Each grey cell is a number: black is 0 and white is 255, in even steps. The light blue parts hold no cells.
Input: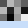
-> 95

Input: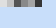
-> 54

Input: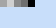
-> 1

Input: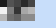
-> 69

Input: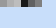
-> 127

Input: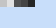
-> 37

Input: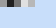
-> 183
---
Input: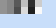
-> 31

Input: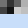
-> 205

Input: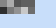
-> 200

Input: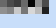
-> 184

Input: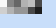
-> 73

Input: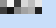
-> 174

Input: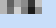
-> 26

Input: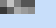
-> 154

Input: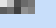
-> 144

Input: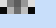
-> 190
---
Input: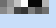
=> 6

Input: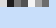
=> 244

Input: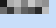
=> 200

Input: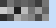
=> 88

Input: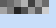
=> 64

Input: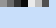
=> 234

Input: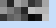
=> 53
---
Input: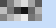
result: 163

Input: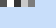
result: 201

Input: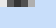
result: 80

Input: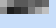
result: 89

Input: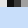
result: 56

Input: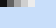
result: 207

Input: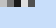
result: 222
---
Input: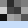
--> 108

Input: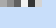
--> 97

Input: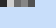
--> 108

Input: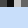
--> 198

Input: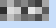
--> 107

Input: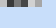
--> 121

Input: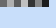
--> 92

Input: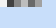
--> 135
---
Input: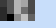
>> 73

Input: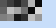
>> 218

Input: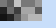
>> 92

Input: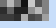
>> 129

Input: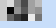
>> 146

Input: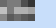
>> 162

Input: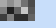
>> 87

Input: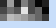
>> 5

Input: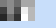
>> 184

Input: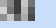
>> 86
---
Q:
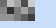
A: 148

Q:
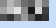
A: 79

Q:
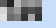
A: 224

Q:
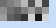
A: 157

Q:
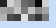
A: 178

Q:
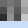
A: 46

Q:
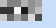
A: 204

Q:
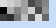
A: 61

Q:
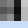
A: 114
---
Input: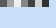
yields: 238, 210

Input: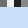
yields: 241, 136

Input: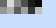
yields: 217, 190

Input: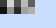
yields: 210, 186

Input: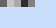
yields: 197, 170

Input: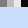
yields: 233, 190
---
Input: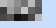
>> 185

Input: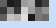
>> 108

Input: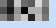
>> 118

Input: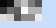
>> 235

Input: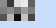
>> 69

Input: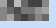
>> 104

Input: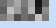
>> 124

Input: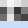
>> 68
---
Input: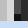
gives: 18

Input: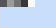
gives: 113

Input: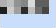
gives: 159

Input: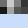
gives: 83

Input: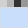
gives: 51

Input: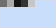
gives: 21
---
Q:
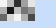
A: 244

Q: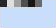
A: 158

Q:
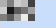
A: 159

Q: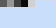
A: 64

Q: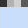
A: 208

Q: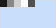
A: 209

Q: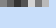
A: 52

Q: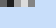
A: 163

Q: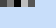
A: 4
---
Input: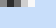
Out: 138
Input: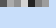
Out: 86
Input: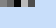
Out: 131
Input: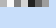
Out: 182
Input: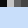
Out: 11
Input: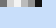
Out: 114
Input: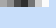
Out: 168
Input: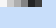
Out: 246
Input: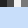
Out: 34
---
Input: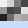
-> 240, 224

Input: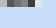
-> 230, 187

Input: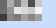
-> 244, 230

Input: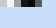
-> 244, 203

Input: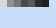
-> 215, 144

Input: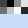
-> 250, 225
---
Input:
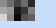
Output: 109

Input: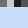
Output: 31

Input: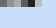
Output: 34

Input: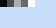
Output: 106

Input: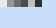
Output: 190

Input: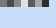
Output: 167
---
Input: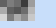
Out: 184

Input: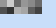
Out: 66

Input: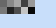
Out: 8

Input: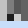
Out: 98

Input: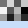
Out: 4

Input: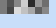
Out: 135
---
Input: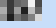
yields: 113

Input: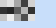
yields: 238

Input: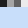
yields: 29

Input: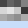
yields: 171

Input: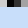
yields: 206

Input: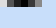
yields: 31

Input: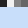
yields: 34

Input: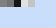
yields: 115

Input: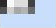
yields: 206

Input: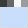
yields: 58
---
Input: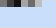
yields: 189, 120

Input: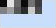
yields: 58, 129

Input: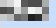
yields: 171, 201

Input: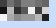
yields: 101, 242

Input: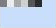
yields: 43, 126

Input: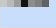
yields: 98, 200

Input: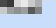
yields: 173, 201

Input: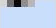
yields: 183, 214
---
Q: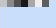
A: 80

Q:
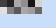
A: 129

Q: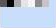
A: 169

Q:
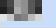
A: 199

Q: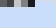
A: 96

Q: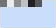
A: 236

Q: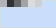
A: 50

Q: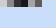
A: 137

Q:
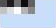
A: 194
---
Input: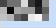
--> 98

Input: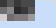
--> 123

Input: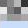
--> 152

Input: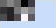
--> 77

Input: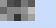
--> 51

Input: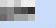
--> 163

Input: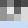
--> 193

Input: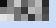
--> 114

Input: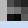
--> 9

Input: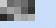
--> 176
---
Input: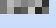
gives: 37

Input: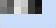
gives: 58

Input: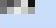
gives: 204

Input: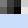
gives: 4

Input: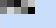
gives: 108

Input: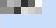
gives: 207

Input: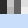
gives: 99
